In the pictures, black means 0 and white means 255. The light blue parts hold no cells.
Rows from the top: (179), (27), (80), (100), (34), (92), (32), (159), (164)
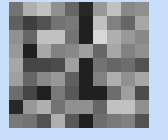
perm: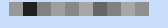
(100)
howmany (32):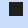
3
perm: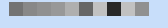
(179)
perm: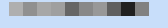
(92)
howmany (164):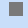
2

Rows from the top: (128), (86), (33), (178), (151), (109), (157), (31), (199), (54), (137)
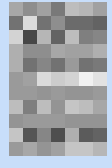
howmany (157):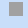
0
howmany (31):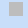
3
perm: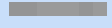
(157)
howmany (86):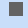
1
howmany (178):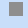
2

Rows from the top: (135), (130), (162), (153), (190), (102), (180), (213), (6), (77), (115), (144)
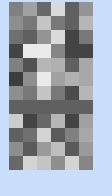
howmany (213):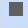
6
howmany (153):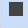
3
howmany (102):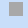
1

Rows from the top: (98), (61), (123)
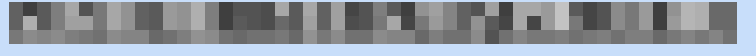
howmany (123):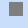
7
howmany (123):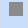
7
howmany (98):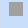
3
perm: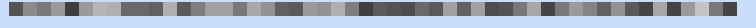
(61)
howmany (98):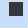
0
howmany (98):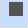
6
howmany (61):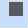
5

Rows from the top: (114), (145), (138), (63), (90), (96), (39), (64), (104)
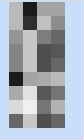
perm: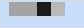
(114)
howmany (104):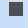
1

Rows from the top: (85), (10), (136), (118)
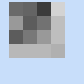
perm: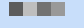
(10)
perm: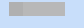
(118)
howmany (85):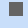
1
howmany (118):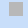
3
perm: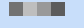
(10)
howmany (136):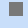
1
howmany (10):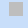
1

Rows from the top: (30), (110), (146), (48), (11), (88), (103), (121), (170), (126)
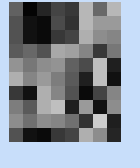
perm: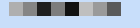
(88)
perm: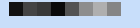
(146)

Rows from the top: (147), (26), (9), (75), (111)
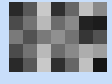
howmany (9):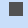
2
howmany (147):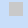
1

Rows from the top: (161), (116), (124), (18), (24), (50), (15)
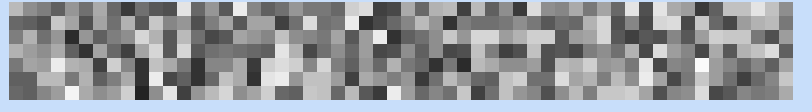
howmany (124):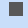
7
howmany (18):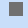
4
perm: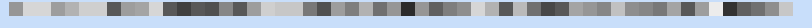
(124)

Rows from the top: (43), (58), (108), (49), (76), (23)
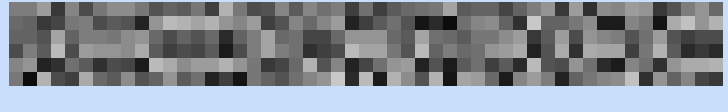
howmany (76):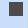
2
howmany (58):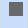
2
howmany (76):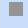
5
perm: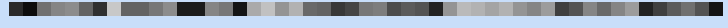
(58)

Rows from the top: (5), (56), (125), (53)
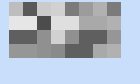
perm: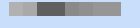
(53)
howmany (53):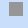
2
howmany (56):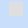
2
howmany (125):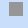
1
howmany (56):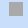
2
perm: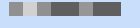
(125)
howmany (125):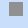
2

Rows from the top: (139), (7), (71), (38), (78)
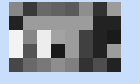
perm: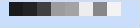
(71)
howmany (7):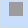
5
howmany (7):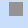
0
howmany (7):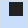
3
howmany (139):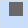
1

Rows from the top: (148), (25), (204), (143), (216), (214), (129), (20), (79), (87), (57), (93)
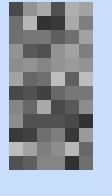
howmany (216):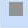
3
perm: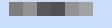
(143)
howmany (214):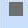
1
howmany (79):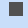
3

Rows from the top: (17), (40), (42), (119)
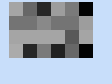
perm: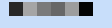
(17)
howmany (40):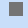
4
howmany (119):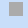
1
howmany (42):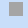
5
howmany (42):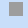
0

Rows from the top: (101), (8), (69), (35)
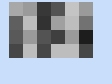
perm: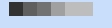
(8)
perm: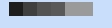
(69)
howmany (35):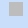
3
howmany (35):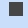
3

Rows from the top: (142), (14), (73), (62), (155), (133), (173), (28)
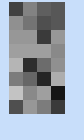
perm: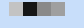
(173)
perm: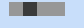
(73)
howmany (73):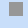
3
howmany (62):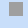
3

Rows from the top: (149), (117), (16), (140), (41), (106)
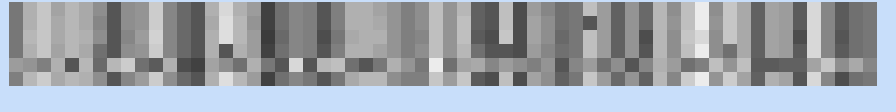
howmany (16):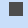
5
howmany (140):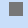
3
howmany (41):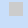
1
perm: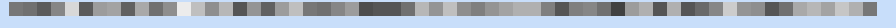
(140)

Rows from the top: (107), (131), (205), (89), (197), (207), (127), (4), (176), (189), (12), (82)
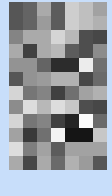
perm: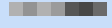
(207)
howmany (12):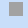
4
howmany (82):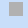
1
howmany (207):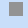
1

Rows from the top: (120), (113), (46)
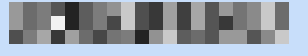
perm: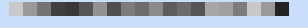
(120)
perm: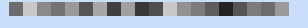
(120)

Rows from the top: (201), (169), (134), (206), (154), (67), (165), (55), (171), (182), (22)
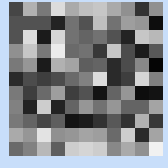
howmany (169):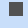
4
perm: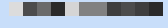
(67)
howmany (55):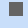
3
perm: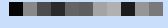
(154)

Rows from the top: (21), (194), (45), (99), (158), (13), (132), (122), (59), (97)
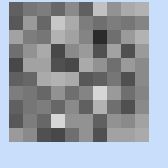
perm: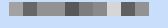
(59)
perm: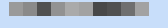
(97)
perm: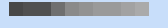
(99)
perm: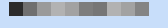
(45)
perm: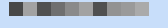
(97)

